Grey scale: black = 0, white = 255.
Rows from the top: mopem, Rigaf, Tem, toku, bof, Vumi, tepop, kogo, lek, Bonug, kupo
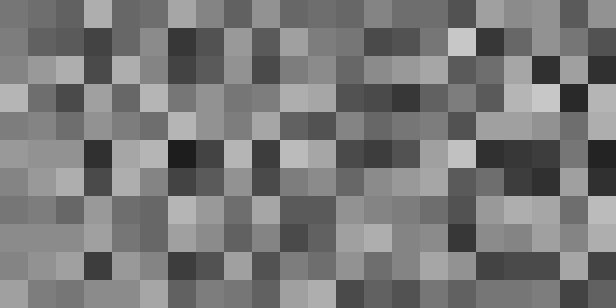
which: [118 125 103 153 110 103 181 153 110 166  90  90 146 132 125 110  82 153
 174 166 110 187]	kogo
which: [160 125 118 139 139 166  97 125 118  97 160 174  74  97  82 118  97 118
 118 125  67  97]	kupo
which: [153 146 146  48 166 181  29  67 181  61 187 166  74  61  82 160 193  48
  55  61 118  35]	Vumi

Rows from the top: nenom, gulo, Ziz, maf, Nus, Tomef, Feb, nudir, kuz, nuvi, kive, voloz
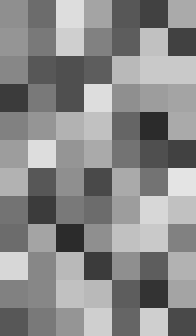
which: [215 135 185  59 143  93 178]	nuvi
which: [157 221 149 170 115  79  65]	Tomef
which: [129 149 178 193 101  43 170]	Nus
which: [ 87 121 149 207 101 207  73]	voloz

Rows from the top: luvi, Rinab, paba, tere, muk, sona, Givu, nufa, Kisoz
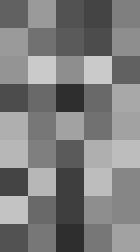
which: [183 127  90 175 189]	sona
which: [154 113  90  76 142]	Rinab
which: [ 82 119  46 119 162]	Kisoz

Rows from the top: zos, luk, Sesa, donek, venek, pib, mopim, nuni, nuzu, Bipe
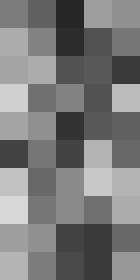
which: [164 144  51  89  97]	venek
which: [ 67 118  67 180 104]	pib
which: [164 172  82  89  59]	Sesa
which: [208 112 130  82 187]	donek
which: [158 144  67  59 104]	nuzu

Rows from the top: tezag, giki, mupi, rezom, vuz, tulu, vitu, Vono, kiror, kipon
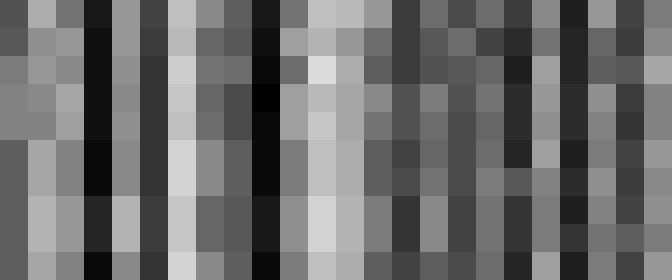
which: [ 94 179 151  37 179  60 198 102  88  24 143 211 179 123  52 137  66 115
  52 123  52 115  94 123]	kiror
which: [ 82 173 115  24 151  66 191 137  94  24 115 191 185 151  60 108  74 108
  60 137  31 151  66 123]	tezag
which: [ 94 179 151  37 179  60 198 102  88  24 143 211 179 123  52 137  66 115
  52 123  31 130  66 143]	Vono

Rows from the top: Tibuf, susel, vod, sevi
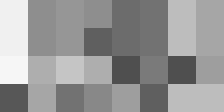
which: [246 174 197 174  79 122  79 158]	vod
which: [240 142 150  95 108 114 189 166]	susel

